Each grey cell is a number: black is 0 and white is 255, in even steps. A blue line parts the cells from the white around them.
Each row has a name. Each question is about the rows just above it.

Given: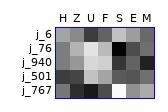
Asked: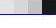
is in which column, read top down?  U
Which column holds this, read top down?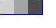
F
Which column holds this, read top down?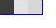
U
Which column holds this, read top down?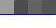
E
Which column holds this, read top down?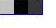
S
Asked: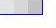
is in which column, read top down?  U

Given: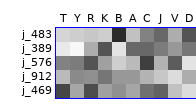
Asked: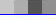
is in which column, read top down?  R
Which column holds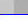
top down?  R
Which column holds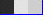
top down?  B
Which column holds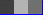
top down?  C
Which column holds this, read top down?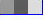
V

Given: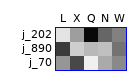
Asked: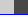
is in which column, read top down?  X
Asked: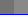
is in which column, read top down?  W
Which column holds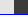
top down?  L
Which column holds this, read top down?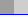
X

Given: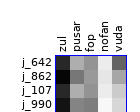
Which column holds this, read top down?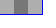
pusar
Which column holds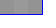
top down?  fop
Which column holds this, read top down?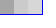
vuda
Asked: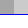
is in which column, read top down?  vuda
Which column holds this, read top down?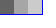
vuda

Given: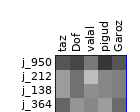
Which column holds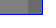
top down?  Garoz
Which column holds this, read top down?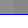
valal

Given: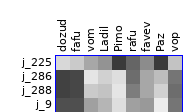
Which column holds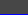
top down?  fafu
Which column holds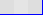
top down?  Pimo
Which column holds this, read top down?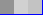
Ladil
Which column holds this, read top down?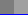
rafu
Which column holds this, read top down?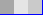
vom

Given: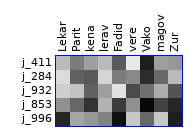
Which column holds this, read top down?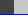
magov
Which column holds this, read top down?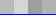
lerav

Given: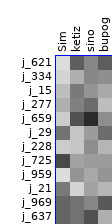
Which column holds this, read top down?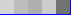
Sim
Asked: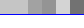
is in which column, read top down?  ketiz
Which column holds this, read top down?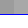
sino
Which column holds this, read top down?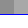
bupog

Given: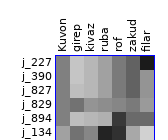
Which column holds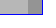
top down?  kivaz
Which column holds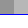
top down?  kivaz

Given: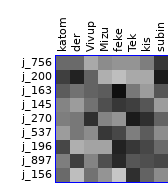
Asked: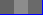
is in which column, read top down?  subin
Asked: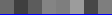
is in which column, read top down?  katom
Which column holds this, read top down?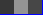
feke
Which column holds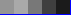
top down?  Tek

